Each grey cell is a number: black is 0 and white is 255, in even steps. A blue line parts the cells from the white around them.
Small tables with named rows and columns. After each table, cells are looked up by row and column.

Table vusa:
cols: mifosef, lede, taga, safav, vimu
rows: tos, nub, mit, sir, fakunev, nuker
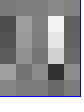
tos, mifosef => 122
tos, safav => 136
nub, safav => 243
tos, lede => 125
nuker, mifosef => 135
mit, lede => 154
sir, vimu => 104
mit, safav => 230
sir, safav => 209
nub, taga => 128
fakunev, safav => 49
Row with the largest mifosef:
fakunev

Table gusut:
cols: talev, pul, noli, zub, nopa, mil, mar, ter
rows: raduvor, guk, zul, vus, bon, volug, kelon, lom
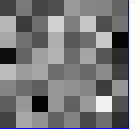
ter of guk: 115
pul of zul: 114
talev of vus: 13
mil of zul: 108
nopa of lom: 131
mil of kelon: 153
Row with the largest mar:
kelon

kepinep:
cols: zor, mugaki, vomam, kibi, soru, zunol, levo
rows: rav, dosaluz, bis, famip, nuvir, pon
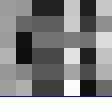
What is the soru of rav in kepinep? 200
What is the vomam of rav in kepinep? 35
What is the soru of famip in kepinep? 226
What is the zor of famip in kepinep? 178
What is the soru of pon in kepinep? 251
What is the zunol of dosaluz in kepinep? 57
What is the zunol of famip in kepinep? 31
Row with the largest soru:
pon

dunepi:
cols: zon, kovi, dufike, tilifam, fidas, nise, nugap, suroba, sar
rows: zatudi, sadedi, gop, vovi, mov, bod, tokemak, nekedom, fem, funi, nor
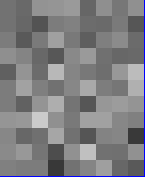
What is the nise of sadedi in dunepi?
108
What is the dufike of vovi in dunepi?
104
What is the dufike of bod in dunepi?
127
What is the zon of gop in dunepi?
124
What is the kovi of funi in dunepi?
152
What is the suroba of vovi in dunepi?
103
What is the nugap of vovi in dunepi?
112
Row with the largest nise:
funi

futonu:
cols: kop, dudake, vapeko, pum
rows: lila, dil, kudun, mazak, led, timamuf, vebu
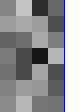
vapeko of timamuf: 150
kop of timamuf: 129
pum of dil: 78
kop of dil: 158
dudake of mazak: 72
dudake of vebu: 183
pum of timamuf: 93
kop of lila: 133
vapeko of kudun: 169
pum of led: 77
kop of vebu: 139
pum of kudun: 127
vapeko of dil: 157
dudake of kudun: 110
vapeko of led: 165
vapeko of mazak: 23
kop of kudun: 98
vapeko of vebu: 119
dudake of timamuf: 156
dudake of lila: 196

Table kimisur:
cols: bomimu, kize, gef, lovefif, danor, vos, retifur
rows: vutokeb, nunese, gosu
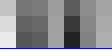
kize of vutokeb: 119
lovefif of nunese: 161
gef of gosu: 94
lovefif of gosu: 162
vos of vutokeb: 141
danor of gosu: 34
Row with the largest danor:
vutokeb

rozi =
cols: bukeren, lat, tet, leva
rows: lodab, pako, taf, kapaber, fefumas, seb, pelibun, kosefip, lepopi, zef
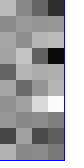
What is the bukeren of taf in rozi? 166
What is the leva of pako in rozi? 150
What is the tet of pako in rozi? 149
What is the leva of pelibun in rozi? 251
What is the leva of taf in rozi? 186
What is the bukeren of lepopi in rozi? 69
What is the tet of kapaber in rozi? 97
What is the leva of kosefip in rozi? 127
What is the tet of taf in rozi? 180
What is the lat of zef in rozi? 135
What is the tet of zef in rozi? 139
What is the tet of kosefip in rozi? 140
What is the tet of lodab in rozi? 101
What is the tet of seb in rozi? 149
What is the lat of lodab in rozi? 136
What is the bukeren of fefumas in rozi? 99

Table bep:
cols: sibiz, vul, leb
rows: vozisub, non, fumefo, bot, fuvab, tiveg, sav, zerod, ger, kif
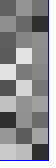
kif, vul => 188
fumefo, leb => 141
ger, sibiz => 150
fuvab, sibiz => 226
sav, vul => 146
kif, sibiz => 201
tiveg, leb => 118
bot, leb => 140
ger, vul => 92
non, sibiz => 143
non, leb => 47
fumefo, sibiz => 94
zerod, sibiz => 47
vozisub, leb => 115
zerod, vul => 144
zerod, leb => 107
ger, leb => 163

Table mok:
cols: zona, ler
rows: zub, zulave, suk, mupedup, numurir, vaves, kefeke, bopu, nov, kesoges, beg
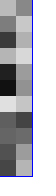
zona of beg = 70
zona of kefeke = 224
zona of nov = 101
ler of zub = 136
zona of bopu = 95
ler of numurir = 156
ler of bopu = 68
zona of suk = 58
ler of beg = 181
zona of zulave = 125
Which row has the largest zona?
kefeke

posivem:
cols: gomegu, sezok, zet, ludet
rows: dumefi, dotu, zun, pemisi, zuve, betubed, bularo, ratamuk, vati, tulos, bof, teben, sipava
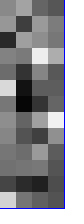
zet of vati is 64
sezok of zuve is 51
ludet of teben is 77
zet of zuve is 133
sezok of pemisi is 122
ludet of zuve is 88
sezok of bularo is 6
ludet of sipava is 83
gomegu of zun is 41
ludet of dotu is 124
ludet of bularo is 101
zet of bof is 120
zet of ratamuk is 160
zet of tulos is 154
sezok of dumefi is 163
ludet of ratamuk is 241
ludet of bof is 84
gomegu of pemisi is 130

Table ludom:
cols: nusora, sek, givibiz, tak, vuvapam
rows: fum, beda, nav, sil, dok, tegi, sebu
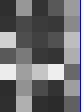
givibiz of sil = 56
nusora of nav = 208
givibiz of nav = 65
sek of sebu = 176
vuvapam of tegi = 158
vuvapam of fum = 155
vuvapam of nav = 189
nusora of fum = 47
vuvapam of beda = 137
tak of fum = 88
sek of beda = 72
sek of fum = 151
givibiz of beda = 59
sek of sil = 122
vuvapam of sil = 174
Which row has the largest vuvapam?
nav

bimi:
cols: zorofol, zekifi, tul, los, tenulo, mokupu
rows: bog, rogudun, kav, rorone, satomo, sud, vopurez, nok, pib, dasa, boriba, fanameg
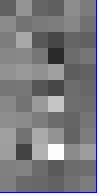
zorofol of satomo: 146
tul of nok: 125
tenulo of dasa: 139
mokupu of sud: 103
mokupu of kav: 97
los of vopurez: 197
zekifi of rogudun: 115
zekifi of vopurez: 115
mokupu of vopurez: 108
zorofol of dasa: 158
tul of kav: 88
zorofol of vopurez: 136
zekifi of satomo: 153
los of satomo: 160
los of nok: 108
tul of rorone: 118

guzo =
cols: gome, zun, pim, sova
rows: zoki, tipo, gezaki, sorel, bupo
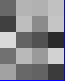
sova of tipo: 197
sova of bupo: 59
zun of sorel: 185
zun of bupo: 104
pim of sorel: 154
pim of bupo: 99
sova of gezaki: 42
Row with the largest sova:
sorel

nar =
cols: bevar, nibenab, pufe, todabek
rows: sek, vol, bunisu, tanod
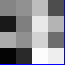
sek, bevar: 133
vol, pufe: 232
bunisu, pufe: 210
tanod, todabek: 238
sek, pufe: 189
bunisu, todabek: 109
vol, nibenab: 127
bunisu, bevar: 171
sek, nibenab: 145
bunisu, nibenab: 144
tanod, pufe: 252
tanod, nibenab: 41
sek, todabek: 77
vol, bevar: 25
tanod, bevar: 4
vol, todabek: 180

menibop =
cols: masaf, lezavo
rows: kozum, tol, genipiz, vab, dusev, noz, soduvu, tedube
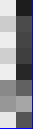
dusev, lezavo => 39
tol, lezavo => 75
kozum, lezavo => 29
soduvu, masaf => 151
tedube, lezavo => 84
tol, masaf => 204
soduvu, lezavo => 166
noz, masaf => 137
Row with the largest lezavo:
soduvu

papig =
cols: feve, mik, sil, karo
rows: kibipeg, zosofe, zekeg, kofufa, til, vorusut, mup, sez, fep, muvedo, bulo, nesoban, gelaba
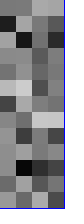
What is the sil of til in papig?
103
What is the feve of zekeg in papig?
162
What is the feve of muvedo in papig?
142
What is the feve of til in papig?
115
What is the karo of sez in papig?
198
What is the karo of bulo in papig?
68
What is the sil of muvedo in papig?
122
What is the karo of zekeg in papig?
42
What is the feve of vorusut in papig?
185
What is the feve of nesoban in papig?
107
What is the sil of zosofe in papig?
121
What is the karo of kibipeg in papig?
165
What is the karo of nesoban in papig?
117

